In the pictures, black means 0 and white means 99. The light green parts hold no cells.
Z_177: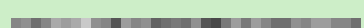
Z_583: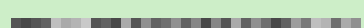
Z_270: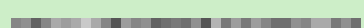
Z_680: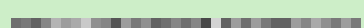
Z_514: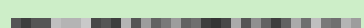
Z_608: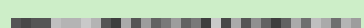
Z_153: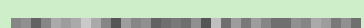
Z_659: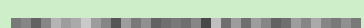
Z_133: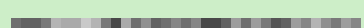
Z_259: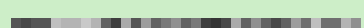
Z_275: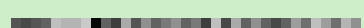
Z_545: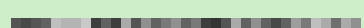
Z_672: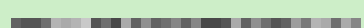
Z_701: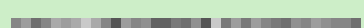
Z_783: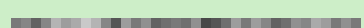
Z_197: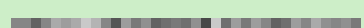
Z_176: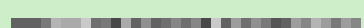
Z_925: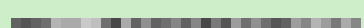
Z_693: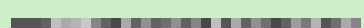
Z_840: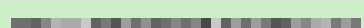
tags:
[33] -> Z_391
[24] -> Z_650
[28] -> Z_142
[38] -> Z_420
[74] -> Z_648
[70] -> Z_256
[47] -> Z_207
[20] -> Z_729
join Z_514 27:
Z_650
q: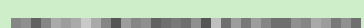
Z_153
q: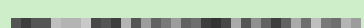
Z_514

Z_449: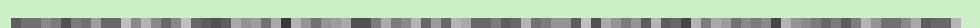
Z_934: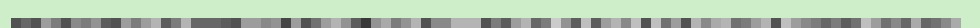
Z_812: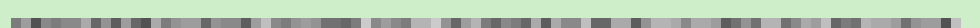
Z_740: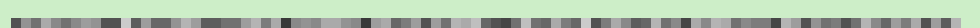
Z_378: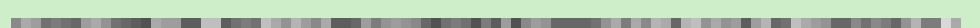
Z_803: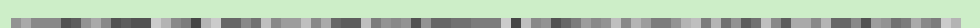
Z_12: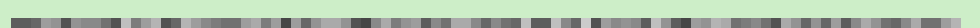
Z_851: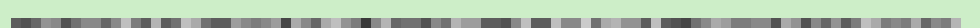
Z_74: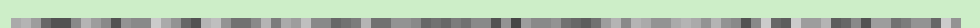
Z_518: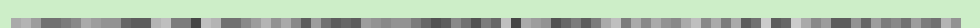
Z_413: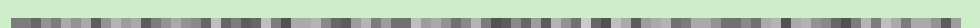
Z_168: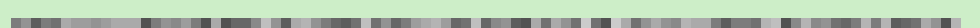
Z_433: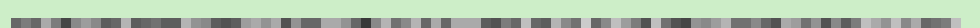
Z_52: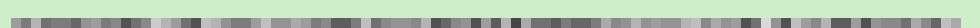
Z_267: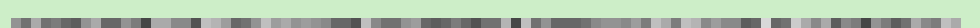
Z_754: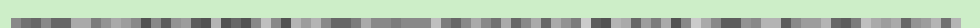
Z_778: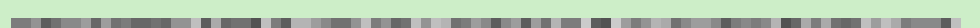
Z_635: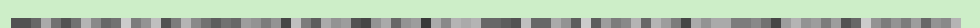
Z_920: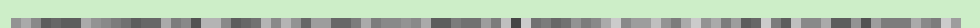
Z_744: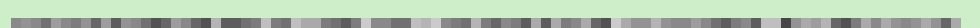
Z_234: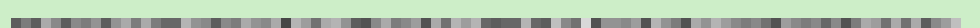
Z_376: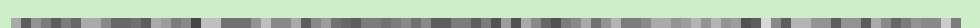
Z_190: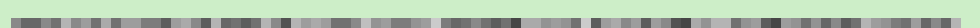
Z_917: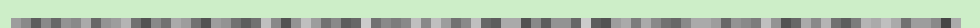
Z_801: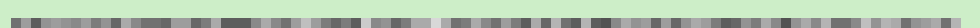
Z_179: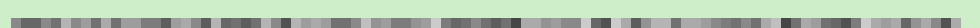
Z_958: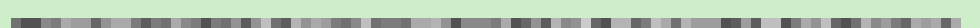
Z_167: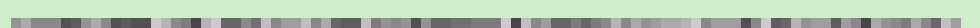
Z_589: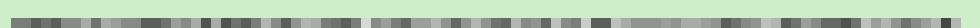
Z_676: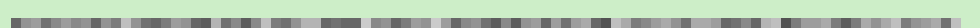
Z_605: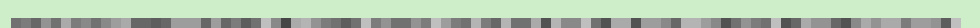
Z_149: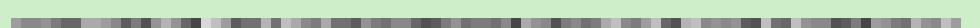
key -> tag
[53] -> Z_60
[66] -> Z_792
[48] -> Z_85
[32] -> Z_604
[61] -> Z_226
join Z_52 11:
Z_60
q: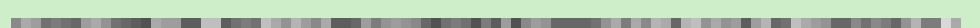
Z_378
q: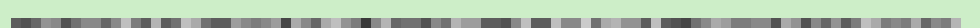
Z_851
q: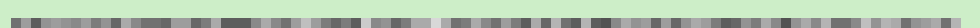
Z_801

